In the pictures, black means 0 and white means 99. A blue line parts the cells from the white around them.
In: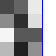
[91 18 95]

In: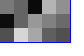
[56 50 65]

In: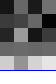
[44 40 60 40]

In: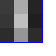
[14 74 17]

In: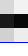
[94 10]

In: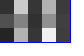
[23 56 21]

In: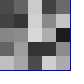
[41 53 84 61 74]

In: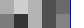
[41 31]
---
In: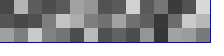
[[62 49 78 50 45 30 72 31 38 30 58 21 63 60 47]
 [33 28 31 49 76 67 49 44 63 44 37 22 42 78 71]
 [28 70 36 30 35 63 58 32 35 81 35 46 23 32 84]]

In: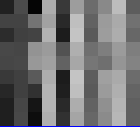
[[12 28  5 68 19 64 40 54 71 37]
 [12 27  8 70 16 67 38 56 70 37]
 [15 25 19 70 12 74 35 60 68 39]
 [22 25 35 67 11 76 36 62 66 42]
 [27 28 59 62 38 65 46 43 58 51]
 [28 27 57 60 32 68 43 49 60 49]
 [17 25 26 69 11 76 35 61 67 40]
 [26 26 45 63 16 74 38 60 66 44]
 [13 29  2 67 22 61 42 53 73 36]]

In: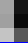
[[76 34]
 [62  4]
 [64  8]]

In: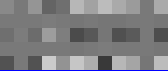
[[32 47 32 79 57 77 67 22 71 64 46 73]
 [47 47 47 47 47 46 47 48 47 47 47 46]
 [43 48 42 61 49 29 34 46 31 35 47 30]
 [47 47 47 48 47 46 47 46 46 47 47 46]
 [53 47 58 39 43 71 63 73 66 60 47 66]]

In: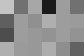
[[68 60 59 67 55 38]
 [30 61 59 57 61 57]
 [37 61 56 68 61 60]
 [76 44 65 10 61 44]]

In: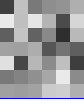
[[62 61 63 79 80 68]
 [47 51 56 65 91 54]
 [87 27 71 54 74 24]
 [63 62 67 33 45 37]
 [37 76 38 53 18 72]
 [91 74 89 70 29 83]
 [25 75 47 55 57 68]]
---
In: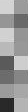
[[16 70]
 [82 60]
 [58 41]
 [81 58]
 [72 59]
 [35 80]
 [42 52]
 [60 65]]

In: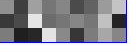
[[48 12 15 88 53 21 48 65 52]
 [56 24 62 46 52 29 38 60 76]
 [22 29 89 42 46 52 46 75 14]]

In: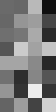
[[39 61 26 81]
 [41 40 72  6]
 [40 58 61 27]
 [43 46 66 16]
 [33 79 63 76]
 [64 64 53 15]
 [44 18 52 33]
 [58 20 92 20]]

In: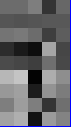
[[63 68  7 60 51]
 [42 42 49 20 40]
 [33 32 33 34 34]
 [45 47 42 24 36]
 [17 10  5 64 27]
 [29 27 24 43 28]
 [71 76  1 67 55]
 [59 62 11 57 48]
 [49 61 49 20 43]]

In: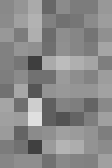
[[52 55 55 44 53 51 50 62]
 [53 58 66 40 54 48 48 59]
 [54 62 69 50 44 46 54 61]
 [59 48 68 42 55 52 45 56]
 [50 58 56 43 56 52 48 64]
 [50 46 24 66 73 68 64 49]
 [49 54 44 44 60 55 51 61]
 [44 65 33 57 59 58 58 63]
 [64 43 80 37 51 49 39 53]
 [62 61 87 37 32 39 49 62]
 [60 39 54 56 62 60 57 49]
 [48 44 25 60 70 67 57 54]]

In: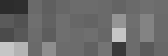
[[77 70 41 55 42 42 38 45 22 42 35 40]
 [17 18 41 37 40 42 42 41 39 41 43 42]
 [35 32 43 38 43 40 39 41 58 43 51 41]
 [29 34 42 36 43 42 43 40 77 42 51 41]]

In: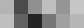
[[74 38 14 46 62 71]
 [70 29 56 74 58 77]]

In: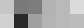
[[81 16 62 70 72 73]
 [77 47 48 69 72 85]]
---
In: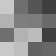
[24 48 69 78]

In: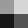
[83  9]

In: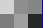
[52 62]

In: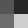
[15 42]

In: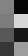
[ 2 48]

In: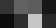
[ 9 77]
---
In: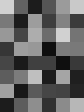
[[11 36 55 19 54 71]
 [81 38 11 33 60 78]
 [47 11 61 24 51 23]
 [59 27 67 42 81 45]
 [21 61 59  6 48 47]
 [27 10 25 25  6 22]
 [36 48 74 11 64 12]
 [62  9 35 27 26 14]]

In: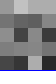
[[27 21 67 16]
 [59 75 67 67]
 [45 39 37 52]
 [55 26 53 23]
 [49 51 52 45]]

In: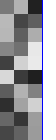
[[27 38 60]
 [47 69 13]
 [72 27 37]
 [71 37 67]
 [52 44 90]
 [25 81 91]
 [84 23 12]
 [36 69 50]
 [18 63 81]
 [40 21 61]]

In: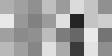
[[72 62 52 87 66 23 88 55]
 [68 62 56 74 60 85 76 56]
 [90 59 50 60 87 14 76 80]
 [62 54 56 73 48 40 91 45]]

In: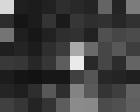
[[25 21 14 20 36 54 53 29 31 37]
 [84 12 11 13 18 16 14 39 14 48]
 [17  8 11 20 10 21 18 19 15 19]
 [45 12  9 13 18 19 13 31 27 29]
 [12 14 11 18 23 66 41 27 34 24]
 [22 21 15 21 36 91 16 27 17 39]
 [11  8  7  9  9 25 33 15 14 12]
 [14 12 18 34 18 51 35 20 24 38]]

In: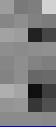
[[54 54 54 53]
 [61 47 49 81]
 [52 55 50 48]
 [63 61 13 27]
 [55 54 55 56]
 [52 55 51 49]
 [51 55 40 41]
 [68 64  6 24]
 [58 59 21 31]]

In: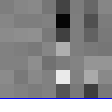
[[52 50 48 50 33 47 24 47]
 [49 52 53 46 26 48 40 52]
 [52 49 49 50  2 49 31 48]
 [54 55 56 47 25 49 38 47]
 [50 49 47 52 68 49 47 46]
 [50 50 55 44 48 51 58 58]
 [54 47 53 50 91 50 66 53]]

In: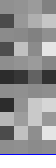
[[55 56 54 55]
 [56 57 60 50]
 [29 59 68 77]
 [54 53 50 56]
 [30 75 54 89]
 [55 57 60 52]
 [17 21 38 19]
 [55 56 54 55]
 [17 57 78 83]
 [71 61 78 59]
 [29 75 55 89]]
